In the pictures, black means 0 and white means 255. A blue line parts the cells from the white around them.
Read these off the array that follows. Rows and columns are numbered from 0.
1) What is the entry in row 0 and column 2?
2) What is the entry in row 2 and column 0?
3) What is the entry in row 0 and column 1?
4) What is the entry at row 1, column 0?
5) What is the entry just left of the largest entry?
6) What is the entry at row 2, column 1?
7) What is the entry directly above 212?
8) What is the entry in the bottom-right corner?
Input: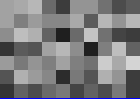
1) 183
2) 141
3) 169
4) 162
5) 169
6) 190
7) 98
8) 60

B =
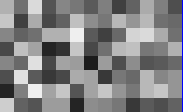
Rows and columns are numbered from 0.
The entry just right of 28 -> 156
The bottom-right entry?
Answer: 98
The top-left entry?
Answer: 177
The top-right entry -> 78
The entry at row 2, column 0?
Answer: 134
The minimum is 28
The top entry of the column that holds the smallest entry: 90
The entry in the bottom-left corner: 206
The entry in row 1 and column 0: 198
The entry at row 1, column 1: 64
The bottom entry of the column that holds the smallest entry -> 141
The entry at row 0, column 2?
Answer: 218
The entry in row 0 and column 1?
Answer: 112
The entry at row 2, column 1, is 98
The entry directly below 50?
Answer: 163
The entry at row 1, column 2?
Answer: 171
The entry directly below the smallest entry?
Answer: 163
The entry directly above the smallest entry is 72

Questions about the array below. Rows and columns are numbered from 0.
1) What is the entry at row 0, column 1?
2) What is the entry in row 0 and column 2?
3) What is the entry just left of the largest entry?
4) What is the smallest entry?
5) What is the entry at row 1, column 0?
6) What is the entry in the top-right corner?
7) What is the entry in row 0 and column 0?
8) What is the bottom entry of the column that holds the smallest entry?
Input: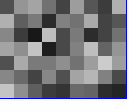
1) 149
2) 164
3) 157
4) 24
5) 176
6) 176
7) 80
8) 94

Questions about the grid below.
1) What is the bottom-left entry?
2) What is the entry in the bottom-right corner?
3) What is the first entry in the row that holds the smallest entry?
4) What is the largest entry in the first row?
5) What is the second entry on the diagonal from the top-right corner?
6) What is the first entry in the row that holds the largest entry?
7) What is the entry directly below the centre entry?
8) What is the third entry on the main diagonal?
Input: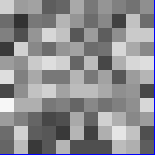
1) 101
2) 93
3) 108
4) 209
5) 194
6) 247
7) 188
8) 149

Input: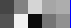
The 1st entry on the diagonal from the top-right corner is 173
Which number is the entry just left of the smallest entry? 241
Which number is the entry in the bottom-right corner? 145

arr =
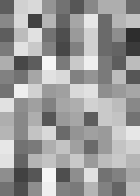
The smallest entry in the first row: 86
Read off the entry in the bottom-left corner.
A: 114
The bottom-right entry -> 188
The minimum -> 45
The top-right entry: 106
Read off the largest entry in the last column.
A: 231
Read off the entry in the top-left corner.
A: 93
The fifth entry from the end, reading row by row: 122
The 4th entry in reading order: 148
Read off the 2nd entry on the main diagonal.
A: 217
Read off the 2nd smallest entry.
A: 58
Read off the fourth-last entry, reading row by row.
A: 181
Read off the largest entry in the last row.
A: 239
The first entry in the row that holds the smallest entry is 93
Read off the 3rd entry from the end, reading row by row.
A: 129
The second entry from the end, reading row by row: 100

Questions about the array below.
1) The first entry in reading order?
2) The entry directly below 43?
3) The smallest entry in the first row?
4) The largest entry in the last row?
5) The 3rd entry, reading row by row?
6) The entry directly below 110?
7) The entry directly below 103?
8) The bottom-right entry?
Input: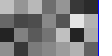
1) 192
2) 178
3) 43
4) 178
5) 184
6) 136
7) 35
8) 97

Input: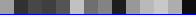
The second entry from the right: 173
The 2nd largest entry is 193

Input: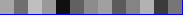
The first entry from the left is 166
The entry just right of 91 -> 132
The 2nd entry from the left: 111
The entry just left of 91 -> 160

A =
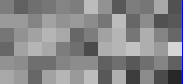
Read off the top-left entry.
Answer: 125
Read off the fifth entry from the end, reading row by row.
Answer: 174
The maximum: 214
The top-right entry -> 81
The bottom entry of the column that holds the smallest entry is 40
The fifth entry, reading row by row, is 132
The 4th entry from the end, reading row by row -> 60
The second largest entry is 194
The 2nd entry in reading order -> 96
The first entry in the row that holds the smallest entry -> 168
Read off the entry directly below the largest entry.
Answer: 96
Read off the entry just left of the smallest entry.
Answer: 75
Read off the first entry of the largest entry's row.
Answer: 103
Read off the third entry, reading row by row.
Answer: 111
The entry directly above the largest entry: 103

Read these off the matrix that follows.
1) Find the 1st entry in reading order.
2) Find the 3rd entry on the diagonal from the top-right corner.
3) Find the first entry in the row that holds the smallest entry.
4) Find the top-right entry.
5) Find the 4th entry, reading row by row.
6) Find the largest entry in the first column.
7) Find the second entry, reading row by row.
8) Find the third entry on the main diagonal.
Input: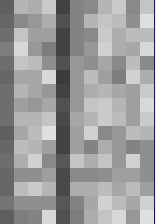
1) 95
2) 173
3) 103
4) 196
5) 202
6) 125
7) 181
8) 159

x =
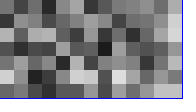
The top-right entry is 173
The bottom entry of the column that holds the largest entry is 158
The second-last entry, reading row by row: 193
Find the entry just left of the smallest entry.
95
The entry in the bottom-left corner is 103
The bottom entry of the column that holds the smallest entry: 74
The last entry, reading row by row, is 193
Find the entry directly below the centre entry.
68
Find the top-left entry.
116
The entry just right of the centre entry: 27
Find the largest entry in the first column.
208
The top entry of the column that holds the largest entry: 122
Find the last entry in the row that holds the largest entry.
122
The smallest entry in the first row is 41
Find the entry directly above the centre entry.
150
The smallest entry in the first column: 55
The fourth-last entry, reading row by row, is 110
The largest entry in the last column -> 214
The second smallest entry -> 34
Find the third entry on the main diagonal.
173
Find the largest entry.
221
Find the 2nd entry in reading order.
68
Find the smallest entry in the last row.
48
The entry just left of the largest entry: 81

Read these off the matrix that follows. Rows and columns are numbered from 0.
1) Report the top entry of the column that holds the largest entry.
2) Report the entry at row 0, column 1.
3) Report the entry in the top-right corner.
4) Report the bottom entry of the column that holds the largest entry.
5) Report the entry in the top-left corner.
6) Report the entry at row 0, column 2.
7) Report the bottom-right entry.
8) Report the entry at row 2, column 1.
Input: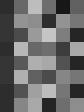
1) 110
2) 104
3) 96
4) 37
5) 45
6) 189
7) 141
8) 75
